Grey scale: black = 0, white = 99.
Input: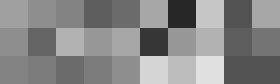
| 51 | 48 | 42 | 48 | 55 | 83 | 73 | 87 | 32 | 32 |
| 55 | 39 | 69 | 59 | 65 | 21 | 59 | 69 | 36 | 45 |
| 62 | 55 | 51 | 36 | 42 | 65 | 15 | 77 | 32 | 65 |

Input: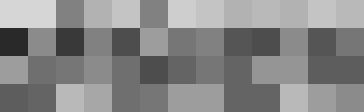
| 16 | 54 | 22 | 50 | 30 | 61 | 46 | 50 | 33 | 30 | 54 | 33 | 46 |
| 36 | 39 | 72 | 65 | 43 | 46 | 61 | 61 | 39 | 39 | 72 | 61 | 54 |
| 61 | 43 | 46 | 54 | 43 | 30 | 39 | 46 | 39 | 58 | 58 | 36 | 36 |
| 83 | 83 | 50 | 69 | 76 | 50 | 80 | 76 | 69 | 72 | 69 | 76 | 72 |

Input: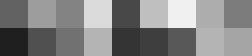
| 12 | 31 | 44 | 70 | 20 | 24 | 34 | 70 | 64 |
| 38 | 61 | 51 | 85 | 28 | 74 | 93 | 67 | 48 |

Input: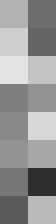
| 35 | 72 |
| 46 | 18 |
| 49 | 57 |
| 53 | 84 |
| 57 | 65 |
| 69 | 42 |
| 80 | 39 |
| 88 | 76 |

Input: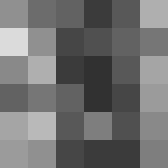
| 38 | 46 | 38 | 19 | 27 | 60 |
| 53 | 68 | 23 | 19 | 34 | 64 |
| 56 | 42 | 38 | 23 | 34 | 68 |
| 60 | 56 | 27 | 23 | 23 | 49 |
| 64 | 72 | 34 | 49 | 31 | 53 |
| 85 | 56 | 27 | 31 | 38 | 46 |

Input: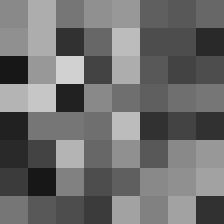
|  9 | 59 | 81 | 26 | 67 | 34 | 26 | 30 |
| 13 | 46 | 46 | 43 | 73 | 19 | 26 | 19 |
| 16 | 26 | 70 | 40 | 56 | 34 | 53 | 59 |
| 23 |  9 | 50 | 30 | 37 | 53 | 56 | 63 |
| 46 | 34 | 30 | 23 | 63 | 50 | 63 | 19 |
| 53 | 67 | 46 | 56 | 59 | 37 | 34 | 40 |
| 56 | 67 | 19 | 40 | 73 | 30 | 30 | 16 |
| 70 | 77 | 13 | 53 | 43 | 37 | 43 | 46 |
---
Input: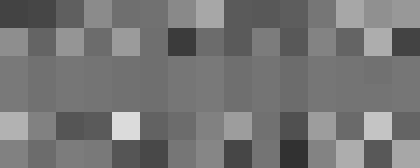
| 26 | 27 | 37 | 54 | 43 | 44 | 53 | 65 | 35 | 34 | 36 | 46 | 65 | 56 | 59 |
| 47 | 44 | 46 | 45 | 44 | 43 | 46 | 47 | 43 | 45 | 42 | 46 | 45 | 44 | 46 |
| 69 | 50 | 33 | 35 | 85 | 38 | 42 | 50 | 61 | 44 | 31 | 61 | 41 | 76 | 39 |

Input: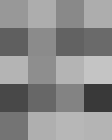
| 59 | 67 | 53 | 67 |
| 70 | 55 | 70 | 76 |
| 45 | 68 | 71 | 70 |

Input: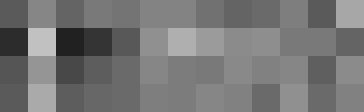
| 35 | 52 | 39 | 47 | 45 | 51 | 51 | 44 | 39 | 41 | 49 | 35 | 65 |
| 33 | 58 | 28 | 36 | 41 | 52 | 48 | 47 | 53 | 50 | 52 | 37 | 54 |

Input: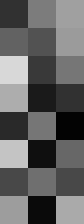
| 19 | 48 | 62 |
| 84 | 22 | 46 |
| 16 | 46 |  1 |
| 28 | 43 | 28 |

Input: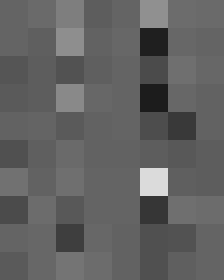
| 39 | 41 | 49 | 36 | 39 | 56 | 42 | 41 |
| 33 | 36 | 32 | 37 | 39 | 29 | 43 | 40 |
| 38 | 39 | 35 | 38 | 39 | 30 | 22 | 38 |
| 44 | 38 | 43 | 39 | 39 | 85 | 37 | 36 |
| 39 | 40 | 24 | 40 | 38 | 31 | 32 | 39 |

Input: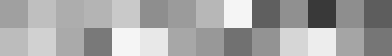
| 62 | 74 | 67 | 70 | 78 | 55 | 60 | 71 | 95 | 37 | 56 | 22 | 55 | 36 |
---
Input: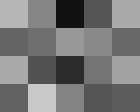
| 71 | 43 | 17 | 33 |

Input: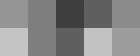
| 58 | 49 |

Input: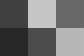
| 25 | 29 |

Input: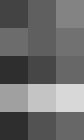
| 26 | 37 | 40 |

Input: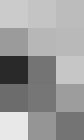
| 79 | 71 | 77 |

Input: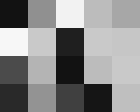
|  7 | 78 |  7 |  8 |
